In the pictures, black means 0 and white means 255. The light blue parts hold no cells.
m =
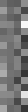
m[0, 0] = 115
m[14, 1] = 115
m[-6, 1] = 115
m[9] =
[153, 110, 131, 79]
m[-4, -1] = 70
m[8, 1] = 113
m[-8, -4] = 129
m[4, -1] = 138
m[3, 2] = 107
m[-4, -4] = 154
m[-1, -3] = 103
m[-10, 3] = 75
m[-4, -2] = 128
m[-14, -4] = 119
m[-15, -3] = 110
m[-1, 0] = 168
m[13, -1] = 228
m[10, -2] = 110

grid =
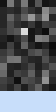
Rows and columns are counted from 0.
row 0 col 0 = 20
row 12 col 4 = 62
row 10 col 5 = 41
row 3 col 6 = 64
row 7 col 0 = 57
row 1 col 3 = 74
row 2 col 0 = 38
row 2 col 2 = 58
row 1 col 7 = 92
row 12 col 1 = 37
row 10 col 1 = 33
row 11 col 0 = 66
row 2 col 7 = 37
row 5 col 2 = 42
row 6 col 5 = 20
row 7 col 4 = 74
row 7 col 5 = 87
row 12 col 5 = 97
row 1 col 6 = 138
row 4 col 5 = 33
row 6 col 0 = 27
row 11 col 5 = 55
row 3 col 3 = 35
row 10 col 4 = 96
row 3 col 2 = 48
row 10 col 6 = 117
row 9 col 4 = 71
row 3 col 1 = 76
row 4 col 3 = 218
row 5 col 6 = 117
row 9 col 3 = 46
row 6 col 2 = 30
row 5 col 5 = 127
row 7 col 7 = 21

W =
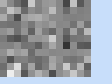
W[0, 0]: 175
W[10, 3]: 88
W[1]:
[137, 193, 166, 106, 142, 130, 147, 187, 137, 106, 137, 127, 131]
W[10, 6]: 152
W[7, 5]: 143
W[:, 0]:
[175, 137, 171, 118, 144, 122, 131, 144, 129, 110, 121]
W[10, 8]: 142
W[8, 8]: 143
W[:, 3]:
[83, 106, 156, 139, 148, 104, 116, 163, 129, 115, 88]
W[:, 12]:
[129, 131, 133, 112, 185, 126, 87, 147, 176, 95, 117]
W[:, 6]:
[151, 147, 157, 143, 125, 156, 133, 142, 118, 123, 152]
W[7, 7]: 135
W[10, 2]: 194
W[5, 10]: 117
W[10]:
[121, 238, 194, 88, 145, 177, 152, 79, 142, 157, 199, 153, 117]
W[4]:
[144, 157, 114, 148, 98, 160, 125, 104, 142, 106, 163, 114, 185]
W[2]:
[171, 127, 76, 156, 169, 174, 157, 139, 138, 130, 128, 130, 133]
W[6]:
[131, 130, 144, 116, 118, 97, 133, 167, 138, 51, 140, 91, 87]
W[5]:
[122, 92, 80, 104, 150, 148, 156, 203, 137, 88, 117, 120, 126]
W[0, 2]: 108
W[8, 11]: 124
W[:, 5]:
[132, 130, 174, 150, 160, 148, 97, 143, 106, 103, 177]
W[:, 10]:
[194, 137, 128, 115, 163, 117, 140, 135, 115, 126, 199]
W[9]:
[110, 158, 221, 115, 163, 103, 123, 169, 136, 201, 126, 181, 95]
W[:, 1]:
[136, 193, 127, 114, 157, 92, 130, 174, 83, 158, 238]
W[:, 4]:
[201, 142, 169, 120, 98, 150, 118, 108, 114, 163, 145]
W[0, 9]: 70

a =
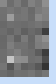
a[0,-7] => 137
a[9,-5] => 118
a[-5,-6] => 126
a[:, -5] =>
[123, 112, 116, 110, 112, 98, 113, 127, 143, 118, 112]
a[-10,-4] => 118
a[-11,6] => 143
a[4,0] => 109
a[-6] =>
[104, 118, 98, 122, 102, 128, 144]
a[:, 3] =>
[106, 118, 118, 108, 96, 122, 114, 112, 141, 96, 111]
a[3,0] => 105
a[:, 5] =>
[118, 122, 136, 117, 99, 128, 125, 93, 113, 88, 106]
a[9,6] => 52
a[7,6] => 61
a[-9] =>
[112, 156, 116, 118, 108, 136, 127]
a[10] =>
[108, 101, 112, 111, 117, 106, 117]
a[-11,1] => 109
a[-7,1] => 101

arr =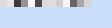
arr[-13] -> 219
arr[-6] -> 222
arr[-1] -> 213
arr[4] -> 251

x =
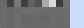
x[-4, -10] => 105
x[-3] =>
[107, 103, 106, 110, 108, 109, 107, 107, 108, 108]
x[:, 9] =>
[110, 108, 110, 108]
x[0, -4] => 169
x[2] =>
[106, 103, 110, 103, 104, 104, 102, 107, 104, 110]
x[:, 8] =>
[62, 108, 104, 105]
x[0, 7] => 218
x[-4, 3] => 64
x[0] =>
[105, 65, 120, 64, 96, 81, 169, 218, 62, 110]
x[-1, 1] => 103

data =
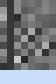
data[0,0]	89
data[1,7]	119
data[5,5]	112
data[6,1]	55
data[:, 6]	[128, 133, 103, 95, 111, 133, 173, 50, 119, 89]
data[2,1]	55
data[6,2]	145
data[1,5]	118
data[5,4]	53
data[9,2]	99
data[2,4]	140
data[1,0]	151
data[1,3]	89
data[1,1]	55
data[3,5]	110
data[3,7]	89
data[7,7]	109
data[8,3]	38
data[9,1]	55
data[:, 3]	[108, 89, 118, 106, 72, 163, 87, 127, 38, 138]
